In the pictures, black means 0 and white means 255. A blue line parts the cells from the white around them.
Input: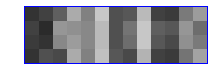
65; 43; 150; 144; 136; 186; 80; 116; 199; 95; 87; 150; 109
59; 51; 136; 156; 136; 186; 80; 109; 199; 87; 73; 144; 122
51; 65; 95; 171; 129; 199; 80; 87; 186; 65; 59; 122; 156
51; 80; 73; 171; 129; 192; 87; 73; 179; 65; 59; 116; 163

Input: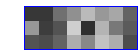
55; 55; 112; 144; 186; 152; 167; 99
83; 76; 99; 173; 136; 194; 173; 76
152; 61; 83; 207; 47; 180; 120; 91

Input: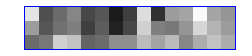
107; 120; 208; 194; 100; 107; 142; 142; 187; 164; 187; 134; 172; 194; 172
156; 86; 113; 127; 63; 93; 34; 71; 208; 127; 120; 149; 214; 180; 156
228; 79; 107; 134; 71; 86; 27; 63; 221; 48; 156; 164; 250; 164; 149

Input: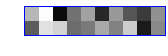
92; 225; 211; 108; 122; 169; 130; 204; 26; 137
183; 253; 11; 114; 161; 39; 153; 86; 59; 145

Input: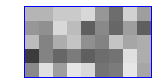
151; 144; 216; 188; 95; 137; 103; 158; 95
181; 181; 202; 202; 216; 151; 109; 209; 158
188; 131; 173; 196; 144; 131; 196; 166; 173
137; 224; 158; 230; 216; 115; 123; 230; 166
59; 131; 103; 123; 95; 109; 115; 224; 173

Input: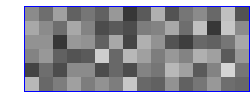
139; 110; 160; 97; 118; 97; 152; 55; 90; 176; 83; 118; 139; 104; 192; 83
184; 104; 125; 160; 125; 146; 125; 199; 104; 97; 146; 97; 118; 152; 110; 104
168; 139; 110; 168; 131; 76; 90; 76; 125; 131; 168; 110; 192; 55; 199; 139
131; 152; 97; 83; 90; 206; 104; 184; 160; 125; 152; 131; 176; 160; 90; 152
68; 110; 76; 139; 139; 76; 104; 76; 131; 118; 184; 160; 90; 131; 213; 118
146; 146; 55; 152; 146; 97; 168; 68; 176; 146; 83; 62; 104; 97; 118; 168

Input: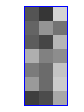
84; 54; 211
154; 107; 204
123; 107; 196
92; 70; 182
62; 76; 168
175; 129; 141
100; 148; 115

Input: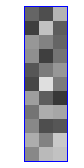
173; 130; 201
136; 186; 194
101; 78; 180
116; 173; 166
86; 123; 151
71; 223; 123
143; 63; 116
151; 130; 101
63; 194; 93
136; 78; 86
158; 93; 55
